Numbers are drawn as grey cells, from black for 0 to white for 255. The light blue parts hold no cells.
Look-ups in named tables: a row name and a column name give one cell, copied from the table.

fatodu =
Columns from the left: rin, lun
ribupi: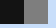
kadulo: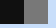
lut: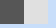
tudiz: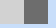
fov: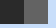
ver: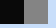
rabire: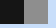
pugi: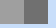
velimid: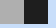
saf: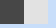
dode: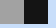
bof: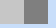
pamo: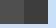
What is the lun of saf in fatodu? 226
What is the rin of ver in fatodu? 9
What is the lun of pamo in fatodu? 61
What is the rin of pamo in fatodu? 79
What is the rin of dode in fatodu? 162
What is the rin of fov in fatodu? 42
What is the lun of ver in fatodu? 132
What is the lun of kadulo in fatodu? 120

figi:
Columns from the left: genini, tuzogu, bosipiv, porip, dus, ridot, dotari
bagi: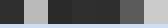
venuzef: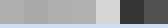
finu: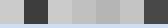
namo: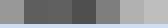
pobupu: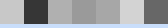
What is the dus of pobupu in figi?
167
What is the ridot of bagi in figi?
90
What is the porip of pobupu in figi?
154
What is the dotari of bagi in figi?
203
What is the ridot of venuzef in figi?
53
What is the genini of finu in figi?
203
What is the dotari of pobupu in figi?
103
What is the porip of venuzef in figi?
176
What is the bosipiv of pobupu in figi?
176
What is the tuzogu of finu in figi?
61
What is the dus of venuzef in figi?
214
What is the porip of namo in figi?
79
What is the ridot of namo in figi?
177

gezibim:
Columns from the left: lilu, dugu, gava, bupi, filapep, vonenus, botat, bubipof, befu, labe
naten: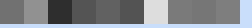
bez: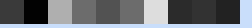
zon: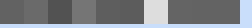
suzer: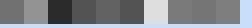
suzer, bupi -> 84
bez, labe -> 34
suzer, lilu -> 114
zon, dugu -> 106
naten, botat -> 221
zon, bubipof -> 100
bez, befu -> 50
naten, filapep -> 97
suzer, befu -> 118

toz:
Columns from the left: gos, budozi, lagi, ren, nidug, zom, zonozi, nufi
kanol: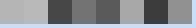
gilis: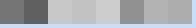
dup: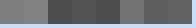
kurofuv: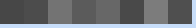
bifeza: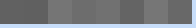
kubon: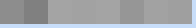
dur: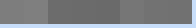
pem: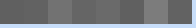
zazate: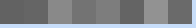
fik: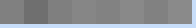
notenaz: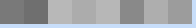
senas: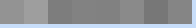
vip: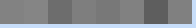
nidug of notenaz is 183
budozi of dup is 130
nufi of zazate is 106
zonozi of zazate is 146
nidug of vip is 120
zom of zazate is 100
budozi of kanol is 185
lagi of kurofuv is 115
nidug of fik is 130
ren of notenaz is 172
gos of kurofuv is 71
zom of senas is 138
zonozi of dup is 93
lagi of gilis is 200
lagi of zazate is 137

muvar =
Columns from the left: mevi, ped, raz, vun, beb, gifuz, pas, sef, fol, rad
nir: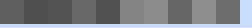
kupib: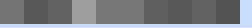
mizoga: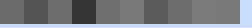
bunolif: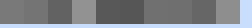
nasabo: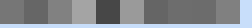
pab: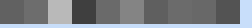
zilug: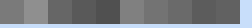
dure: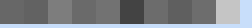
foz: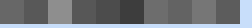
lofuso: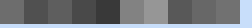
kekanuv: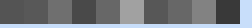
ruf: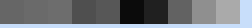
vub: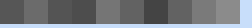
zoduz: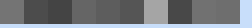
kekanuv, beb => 103
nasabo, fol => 108
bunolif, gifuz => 86
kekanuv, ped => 88
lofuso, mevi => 109
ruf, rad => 170
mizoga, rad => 121
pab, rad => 83
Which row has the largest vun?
nasabo

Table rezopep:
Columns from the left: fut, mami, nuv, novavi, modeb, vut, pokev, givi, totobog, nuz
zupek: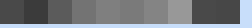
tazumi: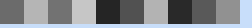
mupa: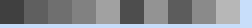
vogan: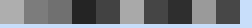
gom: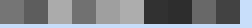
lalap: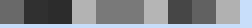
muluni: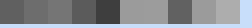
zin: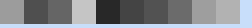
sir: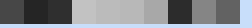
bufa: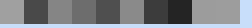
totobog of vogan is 154
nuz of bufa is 157
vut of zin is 68
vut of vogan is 169
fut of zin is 156
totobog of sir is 133
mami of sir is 37
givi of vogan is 46
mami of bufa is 73
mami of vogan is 124
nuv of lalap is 44
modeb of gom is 159
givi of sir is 44
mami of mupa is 95
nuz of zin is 178
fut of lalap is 105
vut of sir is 184

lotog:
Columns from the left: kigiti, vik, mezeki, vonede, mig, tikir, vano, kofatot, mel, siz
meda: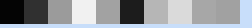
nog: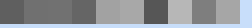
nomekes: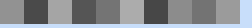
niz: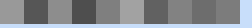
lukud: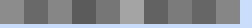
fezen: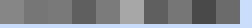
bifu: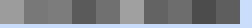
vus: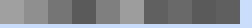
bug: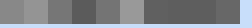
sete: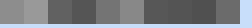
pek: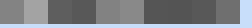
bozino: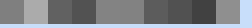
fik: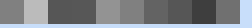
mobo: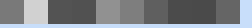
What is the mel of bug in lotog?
94
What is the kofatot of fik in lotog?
86
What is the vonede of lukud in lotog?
91
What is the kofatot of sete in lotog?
84
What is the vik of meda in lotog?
48
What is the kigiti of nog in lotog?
95
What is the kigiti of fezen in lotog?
133
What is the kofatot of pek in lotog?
84
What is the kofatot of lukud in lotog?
123
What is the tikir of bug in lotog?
153
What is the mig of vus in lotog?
127
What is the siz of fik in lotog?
112

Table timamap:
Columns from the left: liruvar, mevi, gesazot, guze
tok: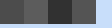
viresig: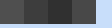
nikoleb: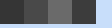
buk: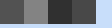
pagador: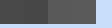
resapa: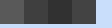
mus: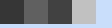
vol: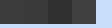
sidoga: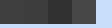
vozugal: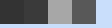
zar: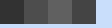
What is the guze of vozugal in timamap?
88
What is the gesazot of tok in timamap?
49
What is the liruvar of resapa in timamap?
89
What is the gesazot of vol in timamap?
48
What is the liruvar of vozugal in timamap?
51
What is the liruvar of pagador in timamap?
73
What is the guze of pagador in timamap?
90
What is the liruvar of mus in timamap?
54
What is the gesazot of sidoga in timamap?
49
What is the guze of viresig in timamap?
72
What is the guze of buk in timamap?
72
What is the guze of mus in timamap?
193
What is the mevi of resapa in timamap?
63
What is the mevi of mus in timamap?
96
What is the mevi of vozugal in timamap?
58
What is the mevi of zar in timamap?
77
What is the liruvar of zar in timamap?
50

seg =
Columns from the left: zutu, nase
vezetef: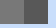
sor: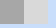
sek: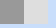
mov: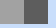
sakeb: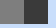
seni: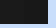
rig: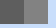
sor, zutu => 167
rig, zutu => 94
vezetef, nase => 88
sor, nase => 217
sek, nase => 222
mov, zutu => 162
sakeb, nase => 58
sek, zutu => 153
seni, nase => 24
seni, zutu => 26
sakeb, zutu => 126
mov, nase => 93
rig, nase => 130
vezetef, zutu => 120

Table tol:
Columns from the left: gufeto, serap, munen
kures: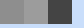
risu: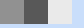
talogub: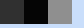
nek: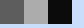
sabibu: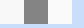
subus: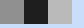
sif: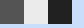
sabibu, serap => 132
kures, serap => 156
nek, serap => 172
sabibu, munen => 250
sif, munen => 33
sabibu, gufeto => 248
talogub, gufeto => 48
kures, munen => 68
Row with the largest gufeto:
sabibu

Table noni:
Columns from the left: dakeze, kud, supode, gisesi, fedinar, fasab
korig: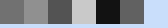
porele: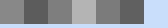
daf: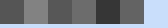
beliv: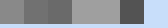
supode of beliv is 106
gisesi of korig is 201
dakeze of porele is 136
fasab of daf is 99
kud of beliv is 113
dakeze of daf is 85
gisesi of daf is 108
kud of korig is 144
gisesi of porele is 180
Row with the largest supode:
porele

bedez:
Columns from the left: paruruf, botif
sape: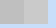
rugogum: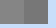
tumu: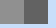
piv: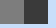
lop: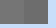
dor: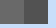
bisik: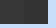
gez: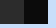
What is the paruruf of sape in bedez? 191
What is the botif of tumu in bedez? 98
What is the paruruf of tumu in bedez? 144
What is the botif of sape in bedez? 202
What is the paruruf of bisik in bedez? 55
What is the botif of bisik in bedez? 51
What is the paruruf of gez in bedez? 44
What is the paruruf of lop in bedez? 117
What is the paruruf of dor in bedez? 105
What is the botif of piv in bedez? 58
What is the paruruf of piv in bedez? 125
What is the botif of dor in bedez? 82
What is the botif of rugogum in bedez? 119

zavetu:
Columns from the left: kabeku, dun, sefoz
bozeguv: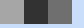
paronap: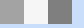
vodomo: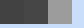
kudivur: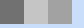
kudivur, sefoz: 162
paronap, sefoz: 127
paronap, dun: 246
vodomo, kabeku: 66
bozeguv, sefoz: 111
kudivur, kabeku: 113
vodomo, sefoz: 156
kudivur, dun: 197
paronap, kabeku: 163
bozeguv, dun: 50
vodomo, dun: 70
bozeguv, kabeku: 166
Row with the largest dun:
paronap

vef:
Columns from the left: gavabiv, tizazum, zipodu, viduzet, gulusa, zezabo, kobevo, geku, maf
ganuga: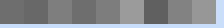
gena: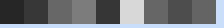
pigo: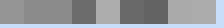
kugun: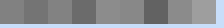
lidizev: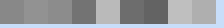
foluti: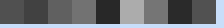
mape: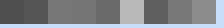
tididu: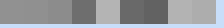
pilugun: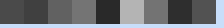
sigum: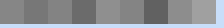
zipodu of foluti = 96
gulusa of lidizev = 186
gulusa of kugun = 140
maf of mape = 140
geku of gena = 77
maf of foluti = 81
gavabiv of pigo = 149
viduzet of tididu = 110
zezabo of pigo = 105
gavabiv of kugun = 129
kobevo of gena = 102
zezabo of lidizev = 109
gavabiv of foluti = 80
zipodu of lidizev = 140
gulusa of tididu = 180
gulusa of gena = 54
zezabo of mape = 185

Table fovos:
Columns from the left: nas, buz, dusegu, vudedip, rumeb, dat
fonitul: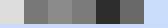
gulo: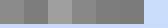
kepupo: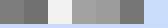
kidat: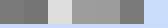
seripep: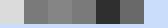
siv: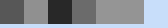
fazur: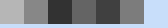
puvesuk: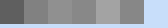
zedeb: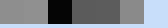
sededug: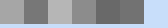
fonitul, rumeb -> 45
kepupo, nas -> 125
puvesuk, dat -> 135
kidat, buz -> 117
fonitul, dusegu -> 139
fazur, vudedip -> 100
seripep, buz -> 121
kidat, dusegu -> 223
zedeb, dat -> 138
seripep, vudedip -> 121
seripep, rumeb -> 46
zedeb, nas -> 142
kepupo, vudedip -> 162
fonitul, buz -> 120
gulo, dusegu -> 159
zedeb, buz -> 144
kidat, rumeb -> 155
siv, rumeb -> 149
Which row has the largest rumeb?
puvesuk

